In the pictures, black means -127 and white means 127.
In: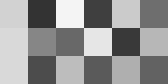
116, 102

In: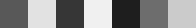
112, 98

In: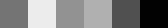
108, 48

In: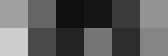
77, 32

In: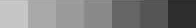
70, 41

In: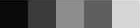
86, 13

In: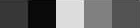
93, 0

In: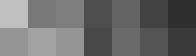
64, 35
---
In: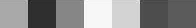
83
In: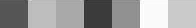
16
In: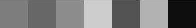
-45
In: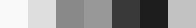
-70
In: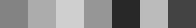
-87
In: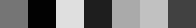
42
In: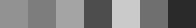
74
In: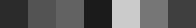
75
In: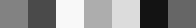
92
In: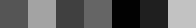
-125
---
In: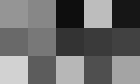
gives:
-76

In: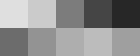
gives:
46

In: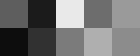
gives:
-4

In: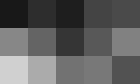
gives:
-74

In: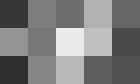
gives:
107

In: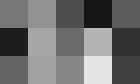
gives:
-21
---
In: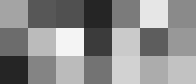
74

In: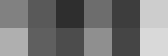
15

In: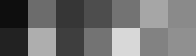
88

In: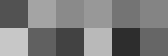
57

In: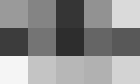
-82

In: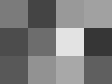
-18

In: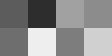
110

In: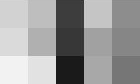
-72
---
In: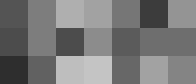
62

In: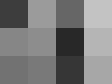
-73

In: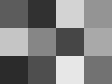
103

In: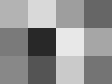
74

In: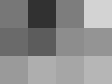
38

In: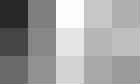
83
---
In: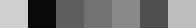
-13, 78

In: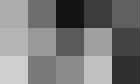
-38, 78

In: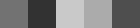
73, 73

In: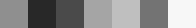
37, 119

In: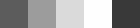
90, 126

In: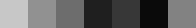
-96, 71

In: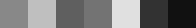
-12, 96

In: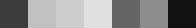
96, 96

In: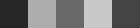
-22, 72
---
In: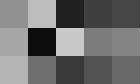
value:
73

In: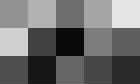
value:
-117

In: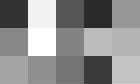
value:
2

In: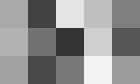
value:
-75

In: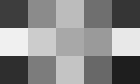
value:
40

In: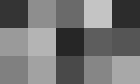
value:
-89
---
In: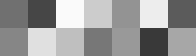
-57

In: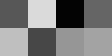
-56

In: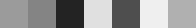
-49

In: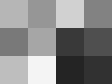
-78

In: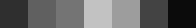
-80

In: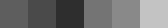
-53
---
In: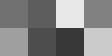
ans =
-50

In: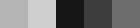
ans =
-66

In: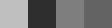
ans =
-28

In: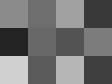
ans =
-70

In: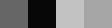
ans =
-25

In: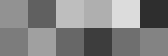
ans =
-66
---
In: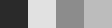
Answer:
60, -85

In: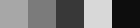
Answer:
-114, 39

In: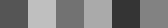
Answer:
2, -42

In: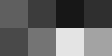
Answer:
-80, -54

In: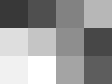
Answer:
55, 113

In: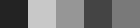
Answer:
-6, -92

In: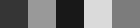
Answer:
-3, -74

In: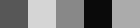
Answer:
43, -40
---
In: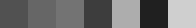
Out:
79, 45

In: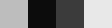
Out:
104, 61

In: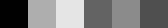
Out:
101, 46

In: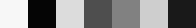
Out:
119, 92

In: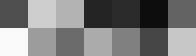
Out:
121, 78

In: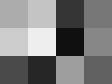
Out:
110, 76

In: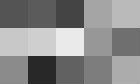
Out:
106, 79
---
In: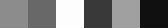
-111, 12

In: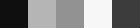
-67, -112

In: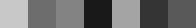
-38, 72

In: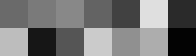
-85, 61

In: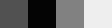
110, -46

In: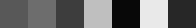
-88, -39

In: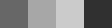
-79, -24
